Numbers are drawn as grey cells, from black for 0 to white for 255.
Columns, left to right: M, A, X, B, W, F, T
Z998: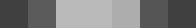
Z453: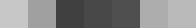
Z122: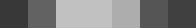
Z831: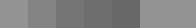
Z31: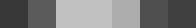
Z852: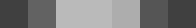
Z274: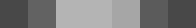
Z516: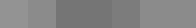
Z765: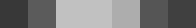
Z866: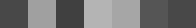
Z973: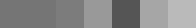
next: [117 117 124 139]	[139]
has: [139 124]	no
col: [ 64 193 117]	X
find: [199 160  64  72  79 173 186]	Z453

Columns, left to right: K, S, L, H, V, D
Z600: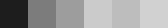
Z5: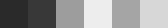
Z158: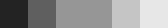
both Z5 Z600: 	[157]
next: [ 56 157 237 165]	[215]
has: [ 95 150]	yes
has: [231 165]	no
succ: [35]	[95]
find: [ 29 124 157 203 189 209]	Z600

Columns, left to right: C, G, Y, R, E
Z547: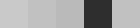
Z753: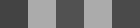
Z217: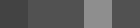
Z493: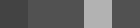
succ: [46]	[193]
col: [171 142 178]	R
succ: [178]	[81]

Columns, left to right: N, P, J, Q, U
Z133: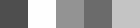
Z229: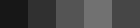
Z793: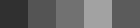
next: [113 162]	[91]
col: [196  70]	U
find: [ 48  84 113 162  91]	Z793
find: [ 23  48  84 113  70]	Z229
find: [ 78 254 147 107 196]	Z133

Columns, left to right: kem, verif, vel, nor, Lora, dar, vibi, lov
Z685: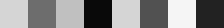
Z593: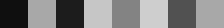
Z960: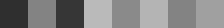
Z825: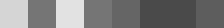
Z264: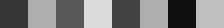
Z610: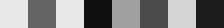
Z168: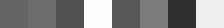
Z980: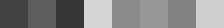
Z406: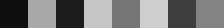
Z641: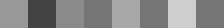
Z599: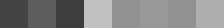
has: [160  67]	no
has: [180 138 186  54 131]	no
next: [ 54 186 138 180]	[131]
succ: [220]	[67]
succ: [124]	[47]
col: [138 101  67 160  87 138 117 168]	Lora
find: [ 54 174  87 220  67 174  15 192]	Z264

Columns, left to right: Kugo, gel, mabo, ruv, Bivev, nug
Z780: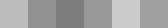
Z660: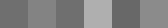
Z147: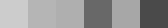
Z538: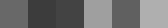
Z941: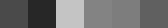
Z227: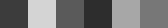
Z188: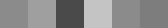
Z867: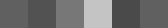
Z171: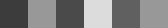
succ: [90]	[45]
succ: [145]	[125]
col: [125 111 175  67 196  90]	mabo
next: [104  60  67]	[159]
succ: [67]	[159]
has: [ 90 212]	no

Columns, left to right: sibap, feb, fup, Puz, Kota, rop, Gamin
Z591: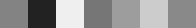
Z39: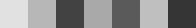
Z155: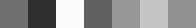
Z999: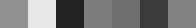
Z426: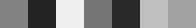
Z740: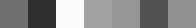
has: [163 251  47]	no
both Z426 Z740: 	[163]

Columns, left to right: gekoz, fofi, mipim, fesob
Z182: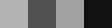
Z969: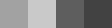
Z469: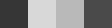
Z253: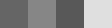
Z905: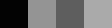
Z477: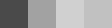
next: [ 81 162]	[17]
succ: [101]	[134]

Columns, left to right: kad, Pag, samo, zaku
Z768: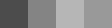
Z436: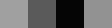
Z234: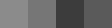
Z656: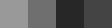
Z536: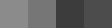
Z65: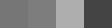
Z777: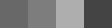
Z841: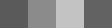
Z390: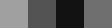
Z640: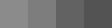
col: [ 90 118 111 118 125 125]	Pag
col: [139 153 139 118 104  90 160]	kad
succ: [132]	[182]
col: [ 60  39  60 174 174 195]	samo
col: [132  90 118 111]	Pag

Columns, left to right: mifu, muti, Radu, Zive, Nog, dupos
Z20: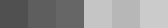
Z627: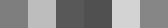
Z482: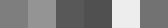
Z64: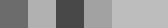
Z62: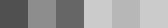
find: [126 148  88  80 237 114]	Z482
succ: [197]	[183]
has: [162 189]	yes
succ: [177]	[72]
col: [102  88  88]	Radu
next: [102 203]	[183]

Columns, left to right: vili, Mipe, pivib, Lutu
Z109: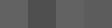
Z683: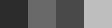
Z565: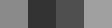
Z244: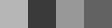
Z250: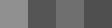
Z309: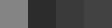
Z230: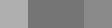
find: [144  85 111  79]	Z250
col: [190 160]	Lutu

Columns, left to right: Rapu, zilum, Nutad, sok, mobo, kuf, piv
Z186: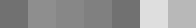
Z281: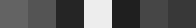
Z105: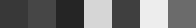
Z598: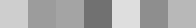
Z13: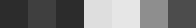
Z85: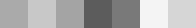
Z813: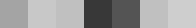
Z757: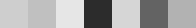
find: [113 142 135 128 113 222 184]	Z186
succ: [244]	[214]
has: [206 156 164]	yes
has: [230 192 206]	no
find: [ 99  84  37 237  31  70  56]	Z281
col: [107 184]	piv
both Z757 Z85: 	[214]

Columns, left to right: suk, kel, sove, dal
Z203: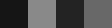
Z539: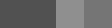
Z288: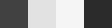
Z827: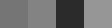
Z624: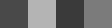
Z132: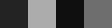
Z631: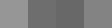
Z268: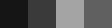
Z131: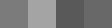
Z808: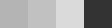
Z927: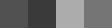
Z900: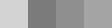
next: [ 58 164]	[96]
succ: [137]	[35]
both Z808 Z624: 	[180]
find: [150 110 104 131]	Z631
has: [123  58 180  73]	no
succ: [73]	[180]
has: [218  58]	no

